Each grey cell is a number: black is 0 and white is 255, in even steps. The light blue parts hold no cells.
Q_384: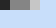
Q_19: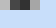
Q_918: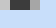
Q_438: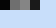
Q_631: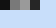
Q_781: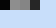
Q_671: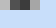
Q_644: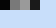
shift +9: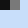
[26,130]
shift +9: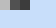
[197,90,69]
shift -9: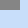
[124,124]

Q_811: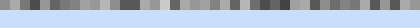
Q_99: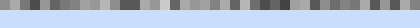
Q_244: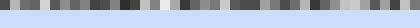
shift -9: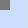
[111]
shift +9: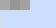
[179,160,170]
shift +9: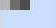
[191,118,85]
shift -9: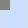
[121]
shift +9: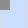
[151]
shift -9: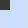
[47]

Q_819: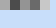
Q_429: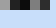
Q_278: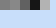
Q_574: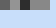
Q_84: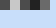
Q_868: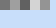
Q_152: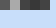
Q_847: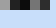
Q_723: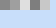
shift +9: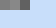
[135,145,106]
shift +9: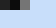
[43,21,126]

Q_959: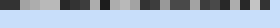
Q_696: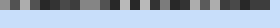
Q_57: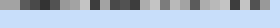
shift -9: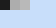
[19,164,176]
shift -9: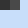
[42,64]
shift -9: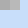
[164,176]
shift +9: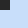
[49]

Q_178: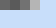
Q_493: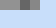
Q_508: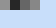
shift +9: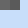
[111,99]
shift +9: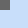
[111]

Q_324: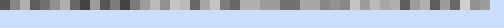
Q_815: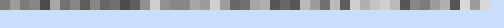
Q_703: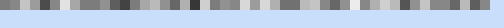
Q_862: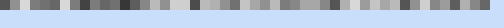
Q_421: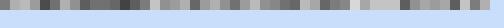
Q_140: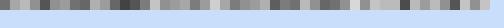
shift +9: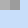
[185,165]
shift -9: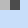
[177,67]
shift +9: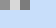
[154,225,133]

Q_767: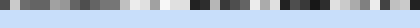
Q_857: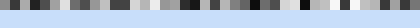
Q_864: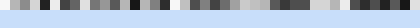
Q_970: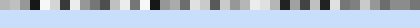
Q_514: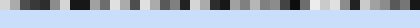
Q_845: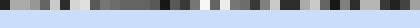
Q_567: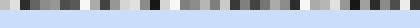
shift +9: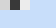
[222,66,245]
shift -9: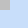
[183]
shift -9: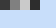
[48,119,193,36]
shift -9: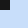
[14]
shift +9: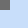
[118]
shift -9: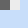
[91,227]

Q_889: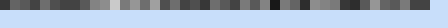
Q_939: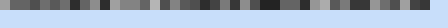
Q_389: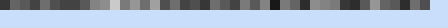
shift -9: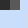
[36,80]
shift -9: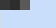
[46,36,80]
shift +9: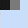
[33,131]
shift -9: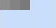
[132,122,113]

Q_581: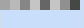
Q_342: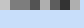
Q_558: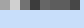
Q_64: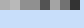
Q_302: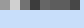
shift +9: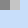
[143,206]
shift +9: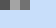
[92,173,123]

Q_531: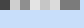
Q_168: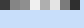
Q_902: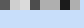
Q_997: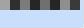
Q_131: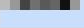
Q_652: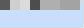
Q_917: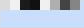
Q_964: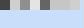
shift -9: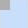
[166]
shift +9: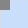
[142]

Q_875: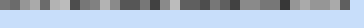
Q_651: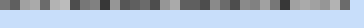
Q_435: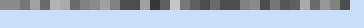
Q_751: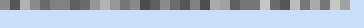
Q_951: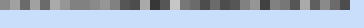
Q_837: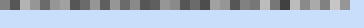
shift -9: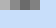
[170,129,98,120]
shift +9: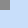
[147]
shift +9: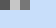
[95,207,128]
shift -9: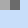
[161,98]
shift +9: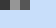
[64,159,95]
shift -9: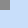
[129]

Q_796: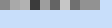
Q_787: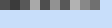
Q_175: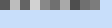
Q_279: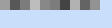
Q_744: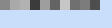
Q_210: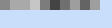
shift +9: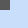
[97]
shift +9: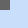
[109]

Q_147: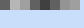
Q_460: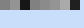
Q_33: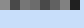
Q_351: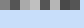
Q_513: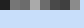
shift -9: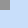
[139]
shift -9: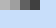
[173,150,88,55]
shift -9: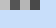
[183,76,173,64]
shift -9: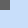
[88]
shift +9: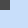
[82]
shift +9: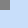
[138]
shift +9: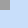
[168]

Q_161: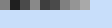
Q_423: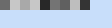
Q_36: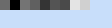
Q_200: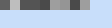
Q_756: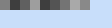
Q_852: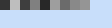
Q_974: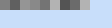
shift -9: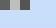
[87,181,75]
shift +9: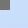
[125]

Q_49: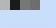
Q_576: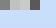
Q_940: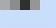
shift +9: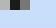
[191,36,128]
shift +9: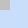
[202]
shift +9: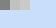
[138,202,211]
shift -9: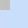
[184]

